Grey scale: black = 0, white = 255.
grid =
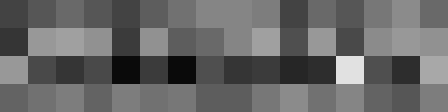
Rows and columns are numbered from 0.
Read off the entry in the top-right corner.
105
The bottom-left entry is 99
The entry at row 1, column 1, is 152
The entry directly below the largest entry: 133
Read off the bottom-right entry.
125
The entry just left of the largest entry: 45
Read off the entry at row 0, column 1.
86
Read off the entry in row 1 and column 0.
53
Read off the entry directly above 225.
73
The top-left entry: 67
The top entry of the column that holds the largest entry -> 86
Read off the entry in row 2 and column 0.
152
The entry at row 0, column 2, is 105

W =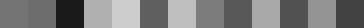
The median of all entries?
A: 116
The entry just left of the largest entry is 176
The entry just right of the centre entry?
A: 124
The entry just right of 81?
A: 148

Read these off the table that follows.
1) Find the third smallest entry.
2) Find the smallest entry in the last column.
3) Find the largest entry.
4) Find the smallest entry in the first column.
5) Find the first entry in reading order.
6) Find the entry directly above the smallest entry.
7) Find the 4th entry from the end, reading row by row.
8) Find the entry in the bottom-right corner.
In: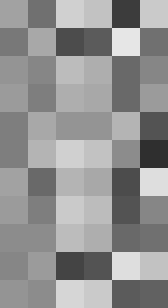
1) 68
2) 47
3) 230
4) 120
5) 162
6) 83
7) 214
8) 97

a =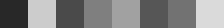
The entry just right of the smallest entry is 204
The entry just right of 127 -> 161
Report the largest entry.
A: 218

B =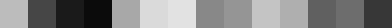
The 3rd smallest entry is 55
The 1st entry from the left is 188
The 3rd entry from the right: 96
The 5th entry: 168
